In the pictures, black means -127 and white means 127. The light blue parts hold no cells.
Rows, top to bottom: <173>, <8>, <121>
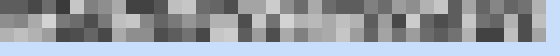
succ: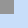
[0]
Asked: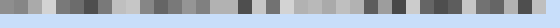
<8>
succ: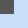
[63]
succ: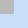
[42]
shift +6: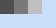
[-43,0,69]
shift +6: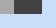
[48,-55,-55]

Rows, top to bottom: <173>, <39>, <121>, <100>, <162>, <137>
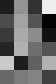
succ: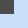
[34]
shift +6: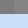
[2,9]

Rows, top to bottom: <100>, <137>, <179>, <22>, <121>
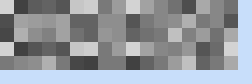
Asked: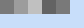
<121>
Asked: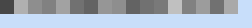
<179>
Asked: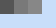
<137>
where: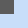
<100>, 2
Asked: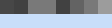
<121>
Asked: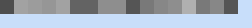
<137>
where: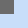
<22>, 15

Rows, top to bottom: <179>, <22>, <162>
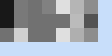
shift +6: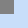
[7]
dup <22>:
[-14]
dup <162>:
[-14]
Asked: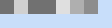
<162>
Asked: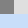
<179>
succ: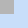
[13]

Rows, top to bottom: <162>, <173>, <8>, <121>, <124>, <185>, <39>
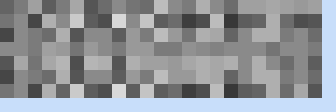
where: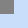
<121>, 15
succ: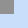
[10]
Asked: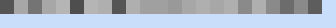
<124>

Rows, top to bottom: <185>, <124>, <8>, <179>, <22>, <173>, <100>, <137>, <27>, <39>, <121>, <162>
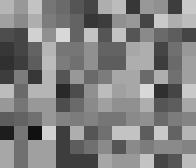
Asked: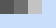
<39>
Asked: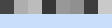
<185>
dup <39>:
[67]
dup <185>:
[24]
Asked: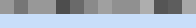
<137>

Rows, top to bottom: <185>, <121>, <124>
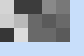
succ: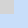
[-67]
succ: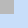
[-22]
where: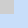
<121>, 0
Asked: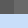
<121>

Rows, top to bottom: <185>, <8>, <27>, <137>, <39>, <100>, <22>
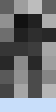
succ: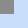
[-87]
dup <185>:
[-31]
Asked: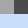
<22>
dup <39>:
[-87]

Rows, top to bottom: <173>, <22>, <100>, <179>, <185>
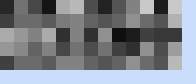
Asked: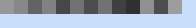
<179>
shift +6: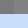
[1,8]
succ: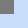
[2]

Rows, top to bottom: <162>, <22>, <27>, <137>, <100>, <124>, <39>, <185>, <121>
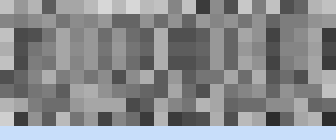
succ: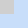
[-68]
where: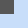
<124>, 19
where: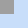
<137>, 22
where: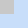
<162>, 17

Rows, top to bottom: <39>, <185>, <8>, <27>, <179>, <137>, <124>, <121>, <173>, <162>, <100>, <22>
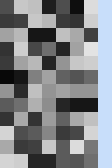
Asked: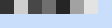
<27>
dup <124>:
[20]
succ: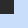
[64]
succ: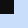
[92]
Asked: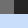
<27>
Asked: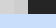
<22>
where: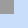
<173>, 3

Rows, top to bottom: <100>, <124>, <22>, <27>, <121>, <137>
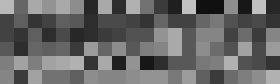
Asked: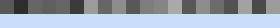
<27>
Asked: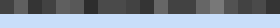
<124>
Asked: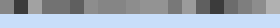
<137>
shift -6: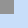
[13]
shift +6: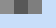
[19,-33,5]
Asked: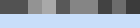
<22>

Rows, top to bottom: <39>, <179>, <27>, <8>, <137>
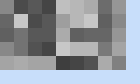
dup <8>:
[55]
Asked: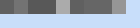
<27>
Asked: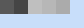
<39>
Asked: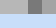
<8>
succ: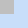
[55]

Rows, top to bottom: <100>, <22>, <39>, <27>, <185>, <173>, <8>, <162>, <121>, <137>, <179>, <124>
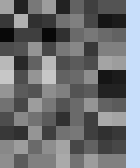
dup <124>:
[0]
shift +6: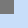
[-1]
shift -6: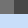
[-19,-62]

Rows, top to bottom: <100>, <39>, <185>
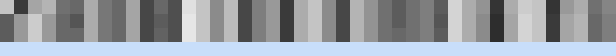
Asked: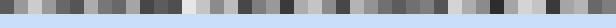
<39>
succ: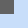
[-48]
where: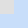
<100>, 13

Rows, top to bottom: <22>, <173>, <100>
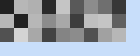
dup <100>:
[-46]
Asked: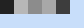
<173>
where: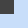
<100>, 3
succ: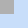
[-85]
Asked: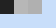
<22>
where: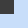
<173>, 5

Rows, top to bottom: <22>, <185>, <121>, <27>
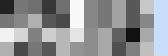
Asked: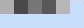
<27>
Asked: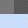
<27>
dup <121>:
[40]

